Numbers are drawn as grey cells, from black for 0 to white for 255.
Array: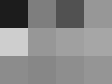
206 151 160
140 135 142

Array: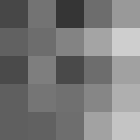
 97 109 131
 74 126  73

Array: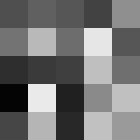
115 185 109
 46  58  63

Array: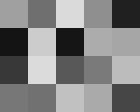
 20 204  21
 56 219  88

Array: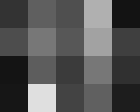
 77 119  87
 20  93  59

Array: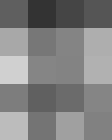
168 119 132
208 133 131
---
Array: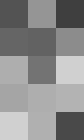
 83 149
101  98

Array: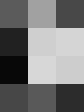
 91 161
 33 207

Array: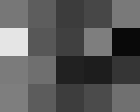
119  93
229  87

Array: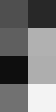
 79  40
 95 177

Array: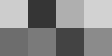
205  53
109 122

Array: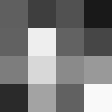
 95  62
 97 238
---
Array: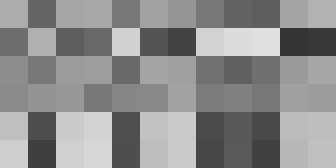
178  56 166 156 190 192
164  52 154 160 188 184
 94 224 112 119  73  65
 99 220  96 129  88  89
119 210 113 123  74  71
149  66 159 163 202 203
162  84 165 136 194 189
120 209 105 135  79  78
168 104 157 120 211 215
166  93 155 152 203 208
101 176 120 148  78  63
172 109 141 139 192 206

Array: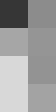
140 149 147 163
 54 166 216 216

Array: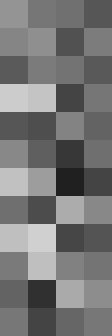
 86 124  89 118  99 111  68 136  84 116 141 119
112  81 115  68 131  55  32 172  70 129 170 102
118 143 123 196  78  95 157  76 208 191  48  68
148 133  90 204  86 136 193 111 191 122  99 119

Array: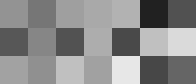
 81 218 101
 33 192  71
178  73 231
169 173 161
159  82 192
118 134 144
147  87 162

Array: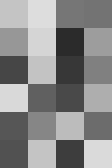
115 157 128 174 108 218
118  43  55  73 188  61
221 213 195  96 134 196
196 151  70 217  86  81

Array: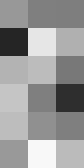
126 176 120  46 127 187
127 230 188 127 144 248
152  37 179 197 189 153

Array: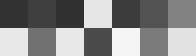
130 226
 82 123
 59 245
230  75
 49 232
 63 113
 50 232
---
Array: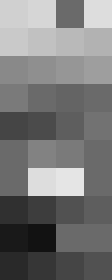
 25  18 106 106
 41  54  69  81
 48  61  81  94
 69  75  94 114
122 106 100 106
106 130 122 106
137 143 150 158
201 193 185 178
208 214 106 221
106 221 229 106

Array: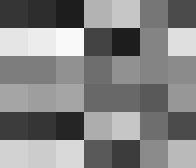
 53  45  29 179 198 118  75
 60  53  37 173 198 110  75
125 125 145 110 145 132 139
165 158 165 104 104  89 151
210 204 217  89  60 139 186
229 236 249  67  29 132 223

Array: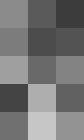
124  76  83
139  90  60
159 105 131
 68 174  97
112 198 147

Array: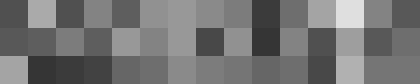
164  53  59  66 102 110 138 124 117 102 110  72 177 117 117
 88  94 124  94 152 131 152  72 145  53 131  80 158  88 110
 80 170  80 131  94 145 152 138 124  59 110 164 223 131  88

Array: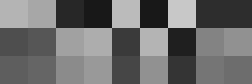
 78  86 161 173  58 180  31 131 145
 94 101 139 153  70 145  52 117 109
180 167  39  24 187  24 200  45  45

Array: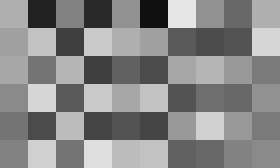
175  33 130  41 145  17 230 145 104 175
116  75 188  69  83  69 153 208 153 122
167 116 181  63  97  75 167 181 153 122
160 194  63 201 175 160  89  75  83 214
130 208 116 222 188 194  97 104 130 138
138 214  89 201 167 194  83 110 104 145

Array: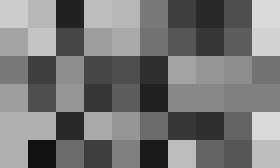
176  18 108  62 128  26 189 100  86 189
121  62 141  70  78  47 163 149 141 115
157  78 149  55  93  33 135 135 128 128
176 176  41 169 149 108  55  47 100 217
204 183  33 189 183 121  62  41  78 217
163 196  70 157 169 115  86  55  93 210

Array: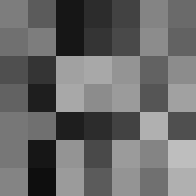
132  14 155  91 148 112 176
119  22 148  73 155 132 190
 98  30 168 140 155  85 161
 79  52 161 168 148  98 140
125  91  22  44  66 132 106
119 112  30  44  66 176  79
112 125  22  52  73 140  98
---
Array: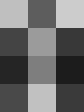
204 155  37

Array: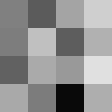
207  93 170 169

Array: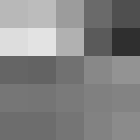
79  90 113 117 109

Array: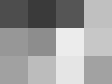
192 236 188

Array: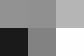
181 130

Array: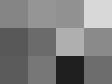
216 175 119
